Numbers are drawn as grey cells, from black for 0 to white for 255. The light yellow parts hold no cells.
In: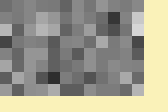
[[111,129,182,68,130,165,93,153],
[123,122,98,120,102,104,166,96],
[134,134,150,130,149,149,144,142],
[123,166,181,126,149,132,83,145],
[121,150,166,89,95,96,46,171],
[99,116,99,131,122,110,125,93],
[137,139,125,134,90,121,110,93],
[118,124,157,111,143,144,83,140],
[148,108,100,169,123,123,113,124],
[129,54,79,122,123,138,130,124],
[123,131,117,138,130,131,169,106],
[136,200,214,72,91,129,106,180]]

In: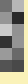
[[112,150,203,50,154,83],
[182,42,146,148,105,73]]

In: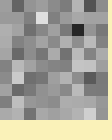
[[158,154,175,172,165,130,139,162,127,170],
[100,154,163,130,105,184,202,106,190,178],
[148,128,112,142,141,162,111,121,151,115],
[157,223,135,163,118,140,118,145,146,168],
[139,128,160,138,171,132,159,154,140,160],
[124,154,121,176,114,129,179,137,173,168],
[181,168,38,142,186,196,141,186,171,179],
[83,162,148,186,132,194,90,123,168,207],
[140,162,120,130,171,158,121,122,151,148]]

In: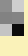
[[141,130,196],
[206,132,12]]

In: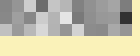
[[134,136,192],
[149,159,154],
[205,135,184],
[108,204,215],
[197,180,179],
[182,229,148],
[129,121,210],
[145,143,140],
[156,152,138],
[165,154,169],
[125,49,148]]

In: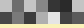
[[194,71],
[109,122],
[197,60],
[135,175],
[53,229],
[42,66],
[196,91]]

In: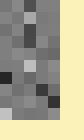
[[119,131,114,127,127,124,38,133,120,193],
[136,120,131,112,137,126,121,113,128,123],
[80,168,71,73,131,189,105,123,138,118],
[128,122,125,135,111,123,123,58,122,120],
[128,125,126,115,106,138,130,110,51,139]]

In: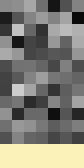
[[138,28,53,145,170,76,66,65,105,146,112,81],
[142,85,194,22,151,114,89,205,118,42,152,132],
[167,132,102,68,69,115,131,164,43,105,145,101],
[111,155,49,59,76,101,158,102,62,105,120,96],
[21,131,169,152,87,71,118,51,133,15,93,69],
[81,164,187,99,84,128,111,94,98,85,107,86],
[131,10,176,171,150,77,100,117,164,37,126,64]]

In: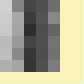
[[208,204,201,187,190,175],
[131,168,164,153,138,164],
[70,59,46,68,54,53],
[80,84,78,79,77,80],
[110,135,100,114,113,124]]
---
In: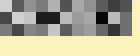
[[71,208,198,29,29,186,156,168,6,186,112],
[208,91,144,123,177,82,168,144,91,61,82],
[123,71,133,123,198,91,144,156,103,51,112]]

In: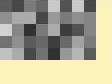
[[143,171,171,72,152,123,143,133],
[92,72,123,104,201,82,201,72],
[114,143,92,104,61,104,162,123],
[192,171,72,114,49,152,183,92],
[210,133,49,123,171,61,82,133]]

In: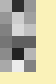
[[129,216,193],
[139,34,181],
[150,205,160],
[181,46,150],
[169,236,129],
[117,95,95]]

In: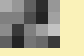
[[140,57,128,161,194],
[96,36,117,105,57],
[173,151,96,45,151],
[128,128,77,36,161]]

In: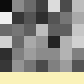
[[209,106,169,148,35,179,209],
[46,128,157,139,139,179,128],
[55,148,118,75,128,157,84],
[12,139,106,65,220,75,189],
[106,118,95,189,95,95,198],
[240,55,84,46,84,118,169]]

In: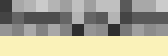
[[57,168,180,203,180,159,192,159,192,192,89,168,168,203],
[148,130,168,130,168,130,46,148,139,46,120,159,139,148],
[68,101,77,77,77,101,180,101,89,180,68,89,89,89]]

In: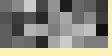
[[112,136,203,71,147,28,103,93,51],
[93,51,179,167,124,158,179,191,18],
[93,112,103,39,167,203,147,124,124],
[82,60,82,39,136,167,103,136,60]]
